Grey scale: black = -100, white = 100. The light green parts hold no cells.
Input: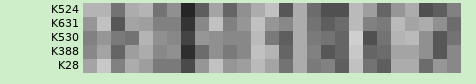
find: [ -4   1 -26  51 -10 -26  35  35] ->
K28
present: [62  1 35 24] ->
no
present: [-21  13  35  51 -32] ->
yes
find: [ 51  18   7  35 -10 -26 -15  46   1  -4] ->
K631

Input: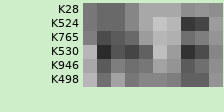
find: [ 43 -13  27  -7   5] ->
K498
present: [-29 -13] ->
yes
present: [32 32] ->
yes
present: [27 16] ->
yes
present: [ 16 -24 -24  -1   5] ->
no
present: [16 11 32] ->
no
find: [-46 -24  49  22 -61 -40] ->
K530

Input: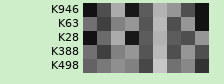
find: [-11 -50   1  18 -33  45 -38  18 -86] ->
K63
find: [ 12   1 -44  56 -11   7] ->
K498
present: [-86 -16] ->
yes
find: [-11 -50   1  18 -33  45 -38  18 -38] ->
K388
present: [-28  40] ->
yes

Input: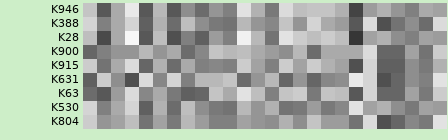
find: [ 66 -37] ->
K631
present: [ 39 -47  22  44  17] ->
no
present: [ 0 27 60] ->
no
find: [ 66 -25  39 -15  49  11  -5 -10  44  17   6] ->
K388
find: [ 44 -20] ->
K631

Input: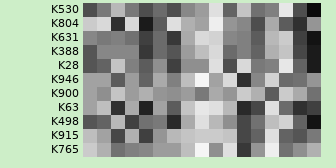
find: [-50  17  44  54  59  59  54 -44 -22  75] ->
K915
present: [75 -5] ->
no
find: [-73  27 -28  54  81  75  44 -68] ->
K63
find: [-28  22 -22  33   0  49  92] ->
K946

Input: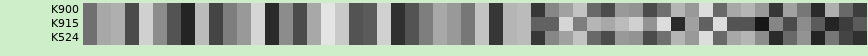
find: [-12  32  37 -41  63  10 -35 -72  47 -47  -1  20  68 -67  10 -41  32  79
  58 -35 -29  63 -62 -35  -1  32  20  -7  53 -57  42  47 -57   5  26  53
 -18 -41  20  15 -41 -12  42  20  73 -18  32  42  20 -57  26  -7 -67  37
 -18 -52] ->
K900
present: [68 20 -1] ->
no
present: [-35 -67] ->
no
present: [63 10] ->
yes
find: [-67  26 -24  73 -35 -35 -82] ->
K915

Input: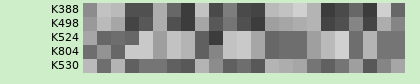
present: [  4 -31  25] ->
no
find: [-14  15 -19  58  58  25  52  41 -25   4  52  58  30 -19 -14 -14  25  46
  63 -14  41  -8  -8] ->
K804
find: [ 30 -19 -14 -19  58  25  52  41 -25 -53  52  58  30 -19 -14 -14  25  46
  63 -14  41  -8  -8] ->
K524
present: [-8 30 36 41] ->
no
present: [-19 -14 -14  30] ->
no
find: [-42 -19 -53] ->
K388

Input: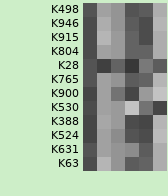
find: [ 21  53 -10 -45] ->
K530
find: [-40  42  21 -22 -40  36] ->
K915
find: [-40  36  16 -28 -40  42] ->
K946

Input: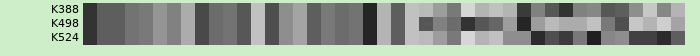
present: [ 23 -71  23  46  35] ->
yes
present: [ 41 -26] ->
yes
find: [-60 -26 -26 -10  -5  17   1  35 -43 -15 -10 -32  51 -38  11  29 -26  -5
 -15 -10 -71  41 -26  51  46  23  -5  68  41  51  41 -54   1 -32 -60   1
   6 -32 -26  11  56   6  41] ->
K388
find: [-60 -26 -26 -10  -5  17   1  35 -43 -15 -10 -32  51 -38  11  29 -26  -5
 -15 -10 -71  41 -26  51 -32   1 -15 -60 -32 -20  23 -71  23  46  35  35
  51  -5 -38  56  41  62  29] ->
K498

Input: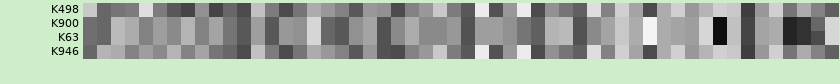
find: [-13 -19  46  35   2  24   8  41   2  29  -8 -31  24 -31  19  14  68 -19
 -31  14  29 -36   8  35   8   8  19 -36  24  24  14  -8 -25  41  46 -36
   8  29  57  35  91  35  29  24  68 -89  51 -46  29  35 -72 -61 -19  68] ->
K900
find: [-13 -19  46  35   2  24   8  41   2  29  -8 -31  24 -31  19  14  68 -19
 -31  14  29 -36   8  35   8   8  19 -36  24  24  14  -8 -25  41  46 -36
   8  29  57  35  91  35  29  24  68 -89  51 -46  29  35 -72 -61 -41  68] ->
K63

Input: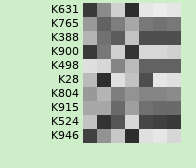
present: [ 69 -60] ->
no
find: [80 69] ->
K946
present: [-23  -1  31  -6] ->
yes
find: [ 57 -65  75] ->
K946
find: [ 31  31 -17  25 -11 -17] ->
K915

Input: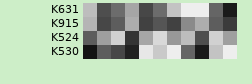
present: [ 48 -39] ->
yes
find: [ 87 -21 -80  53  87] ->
K530
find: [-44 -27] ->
K915
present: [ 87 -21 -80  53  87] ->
yes
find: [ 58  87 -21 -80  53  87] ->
K530
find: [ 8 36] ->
K915
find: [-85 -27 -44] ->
K530

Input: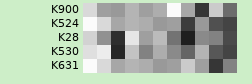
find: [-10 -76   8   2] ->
K28
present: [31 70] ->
no
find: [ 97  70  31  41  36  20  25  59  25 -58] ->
K631

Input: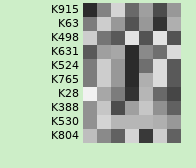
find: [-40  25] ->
K388
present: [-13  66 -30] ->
no
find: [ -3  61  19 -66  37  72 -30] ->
K765

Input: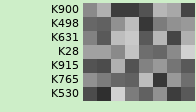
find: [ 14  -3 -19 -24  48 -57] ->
K765
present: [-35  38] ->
no
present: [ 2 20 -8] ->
yes
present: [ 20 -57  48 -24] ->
no
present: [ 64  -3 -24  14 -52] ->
yes
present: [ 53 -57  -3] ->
no

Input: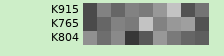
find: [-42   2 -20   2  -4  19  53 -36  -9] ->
K915
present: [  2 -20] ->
yes
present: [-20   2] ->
yes
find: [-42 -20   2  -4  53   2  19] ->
K765
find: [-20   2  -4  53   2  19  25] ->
K765
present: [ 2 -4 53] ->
yes
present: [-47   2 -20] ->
no

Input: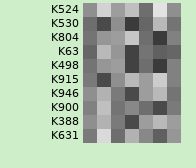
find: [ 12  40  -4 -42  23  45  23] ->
K388
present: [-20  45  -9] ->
yes

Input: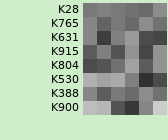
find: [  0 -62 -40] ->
K530
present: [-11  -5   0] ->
no
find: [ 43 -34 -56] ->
K900
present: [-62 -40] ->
yes
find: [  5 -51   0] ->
K631

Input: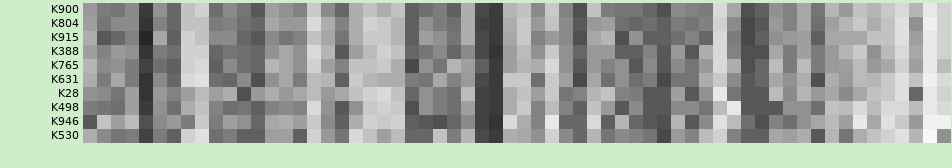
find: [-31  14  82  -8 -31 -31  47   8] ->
K28
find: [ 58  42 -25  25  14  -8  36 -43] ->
K915
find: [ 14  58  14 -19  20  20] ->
K388

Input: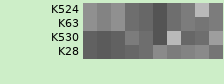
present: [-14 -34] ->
yes
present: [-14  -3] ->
yes
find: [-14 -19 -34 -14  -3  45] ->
K524

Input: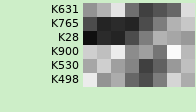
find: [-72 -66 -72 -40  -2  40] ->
K765
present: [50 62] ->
no
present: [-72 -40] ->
yes
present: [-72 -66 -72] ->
yes
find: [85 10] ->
K900
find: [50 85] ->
K900
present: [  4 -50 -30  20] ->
no

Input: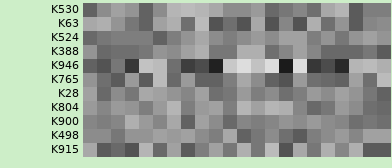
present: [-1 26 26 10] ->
no
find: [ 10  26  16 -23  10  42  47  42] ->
K530
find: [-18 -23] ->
K765
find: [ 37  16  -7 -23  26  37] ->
K63

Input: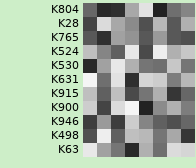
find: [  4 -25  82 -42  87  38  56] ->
K524
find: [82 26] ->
K63
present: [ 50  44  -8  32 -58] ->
yes
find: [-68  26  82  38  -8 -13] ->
K530
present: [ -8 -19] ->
no
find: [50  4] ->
K524

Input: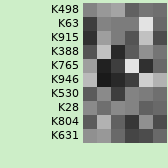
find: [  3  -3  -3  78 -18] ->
K63
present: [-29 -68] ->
no
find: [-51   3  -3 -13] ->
K530
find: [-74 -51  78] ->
K765

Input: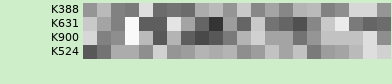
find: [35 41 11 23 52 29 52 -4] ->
K524
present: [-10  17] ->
yes
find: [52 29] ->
K524

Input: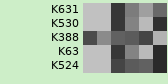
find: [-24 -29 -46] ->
K388
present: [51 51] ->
yes
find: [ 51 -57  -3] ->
K631
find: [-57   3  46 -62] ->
K530
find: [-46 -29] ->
K524
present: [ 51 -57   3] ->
yes

